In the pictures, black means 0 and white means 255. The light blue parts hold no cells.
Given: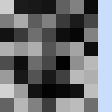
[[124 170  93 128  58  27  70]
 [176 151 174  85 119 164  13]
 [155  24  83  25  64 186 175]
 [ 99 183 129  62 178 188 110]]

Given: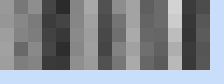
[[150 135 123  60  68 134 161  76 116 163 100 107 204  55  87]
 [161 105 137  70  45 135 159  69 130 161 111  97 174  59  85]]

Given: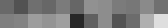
[[127 131 157 148 159  39  96 141  83 108 175 222]]

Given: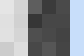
[[224 209  54  71  71]
 [204 221  72  86  69]]

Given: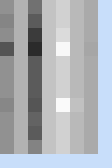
[[133 178  91 195 209 185 170]
 [ 84 178  43 195 248 185 166]
 [145 178  91 195 209 185 170]
 [135 178  85 195 250 193 170]
 [145 178  91 195 209 185 170]]

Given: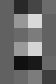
[[ 97 151 217  98]
 [ 97 154 212  98]
 [ 97 105 124  62]]
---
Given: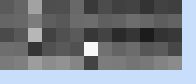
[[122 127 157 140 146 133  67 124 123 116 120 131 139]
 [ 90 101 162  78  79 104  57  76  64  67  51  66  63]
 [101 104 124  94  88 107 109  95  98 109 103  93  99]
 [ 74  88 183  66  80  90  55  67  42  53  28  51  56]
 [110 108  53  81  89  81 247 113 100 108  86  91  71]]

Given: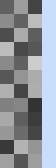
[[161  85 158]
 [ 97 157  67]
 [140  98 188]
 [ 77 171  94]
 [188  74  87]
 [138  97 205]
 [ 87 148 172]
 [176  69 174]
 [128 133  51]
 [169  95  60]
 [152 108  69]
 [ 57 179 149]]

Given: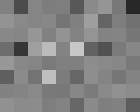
[[145 139 140 126 131 103 138 127 129  93]
 [129  76 133 125 126  88 138 149 120  40]
 [147 137 133 135 117 128 158 100 126 113]
 [136 134 150 129 147 131 148 131 132 119]
 [109  54 159 187 131 199  98  81 122 135]
 [152 136 133 122 128 128 141 137 135 121]
 [ 95 139 115 191 124 103 142 132 118 131]
 [130 132 137 121 120 135 123 137 145 140]]

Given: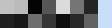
[[ 32  24 110  54  14  40  98]
 [194 187   4  86 219 117  37]]

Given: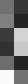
[[250 114]
 [114  55]
 [128  37]
 [ 59 210]
 [ 49 200]
 [110  37]]

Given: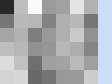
[[212 214 104 117 152 153 204]
 [ 41 190 250 155 161 228 177]
 [118 185 183 130 175 184 118]
 [165 178 126 153 176 202 144]
 [190 183 145 149 183 173 133]
 [220 193 111 160 163 186 159]]

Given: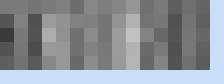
[[ 94 114  90 135 151 105 141 122 154 181 103 132  83 112  92]
 [122 123 117 122 128 109 135 126 133 149 112 122  95 111 101]
 [ 85 129  81 155 146 129 128 117 147 178 115 119  82 116  96]
 [ 58 121  83 173 144 112 139 117 155 193 131 104  84 119 103]
 [ 83 119  76 153 151 113 130 121 156 178 107 122  80 120  97]]

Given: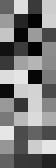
[[ 98  56  55  35]
 [ 99 224  58 205]
 [156  36   3 209]
 [197   5 155  70]
 [ 17  60   3 141]
 [ 57 162 181 138]
 [221 228   6 123]
 [ 11 206 211  74]
 [153  53 212 134]
 [121 185 219 172]
 [230  75  99  73]
 [150  77 205 228]]
